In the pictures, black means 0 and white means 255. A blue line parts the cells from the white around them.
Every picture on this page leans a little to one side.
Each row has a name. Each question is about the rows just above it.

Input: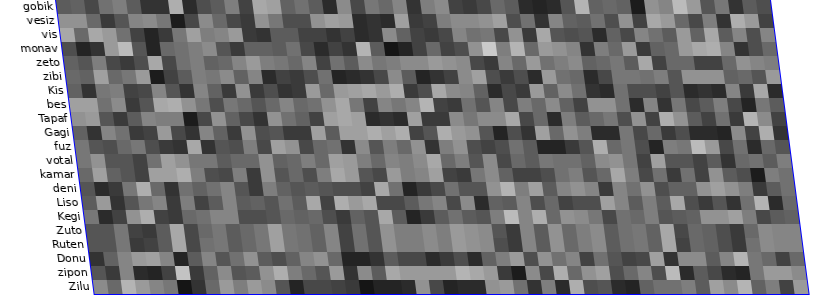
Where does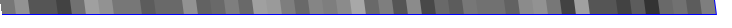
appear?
votal
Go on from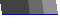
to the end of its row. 133 126

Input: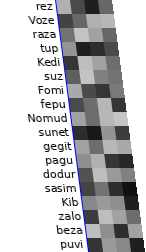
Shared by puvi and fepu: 53
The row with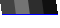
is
sasim
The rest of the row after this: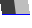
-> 162 109
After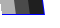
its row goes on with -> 103

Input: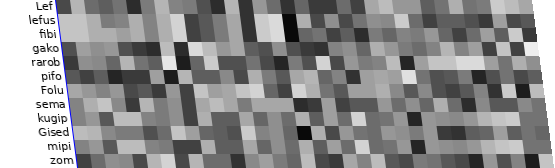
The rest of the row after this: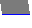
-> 80 108 196 159 102 94 80 203 131 143 102 9 175 73 151 115 108 151 143
 123 151 58 50 94 102 159 94 115 102
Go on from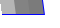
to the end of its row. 80 44 181 50 151 108 50 102 58 58 108 65 167 188 151 151 94 115 175 115
 123 203 188 167
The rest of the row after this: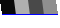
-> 73 115 143 137 203 108 65 94 94 80 58 159 73 88
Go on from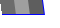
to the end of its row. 203 58
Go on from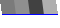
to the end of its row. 94 94 167 102 143 108 175 94 159 108 211 108 115 151 37 151 143 137 151
 181 196 203 115 115

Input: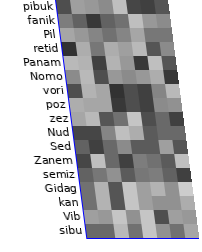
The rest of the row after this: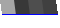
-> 139 145
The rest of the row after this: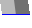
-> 197 145 113 166
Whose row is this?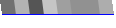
kan
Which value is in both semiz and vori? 64

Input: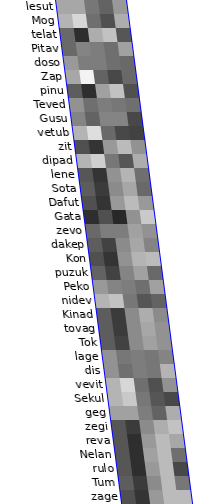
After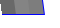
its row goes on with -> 111 161
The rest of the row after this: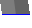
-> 173
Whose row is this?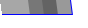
lesut
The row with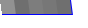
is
Teved

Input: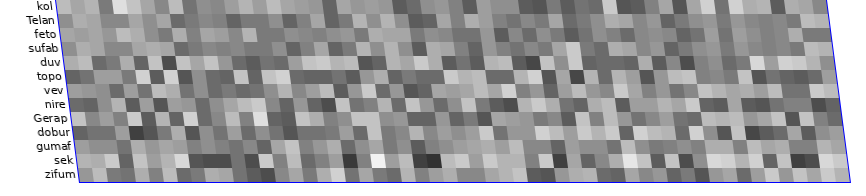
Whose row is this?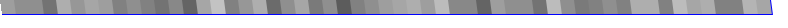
gumaf
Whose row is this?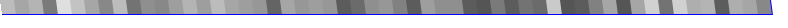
kol
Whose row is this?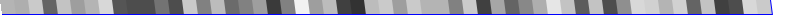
sek

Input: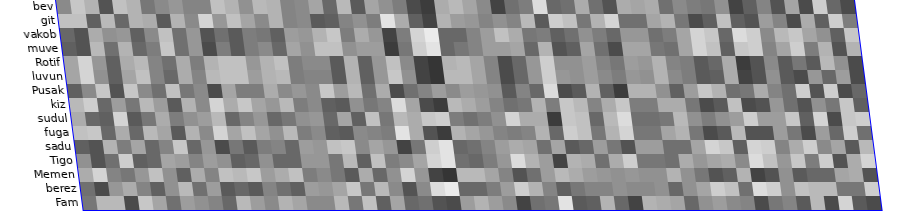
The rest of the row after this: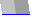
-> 179 185 125 132 132 90 179 96 151 199 145 67 53 185 185 165 132 75 104
 151 206 151 145 157 138 125 151 145 179 138 125 90 96 172 67 83 145 90
 75 151 104 157 75
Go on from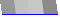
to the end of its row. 165 151 67 119 206 227 104 112 132 157 172 165 112 165 90 104 157 119 83
 157 157 112 112 165 212 199 96 212 206 132 172 206 138 165 90 185
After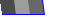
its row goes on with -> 206 112
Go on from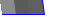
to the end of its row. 132 145 125 227 172 96 67 179 157 151 132 145 132 185 90 206 193 119 179
 212 112 112 165 179 119 75 96 193 96 83 157 132 75 172 96 206 125
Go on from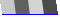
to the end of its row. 199 206

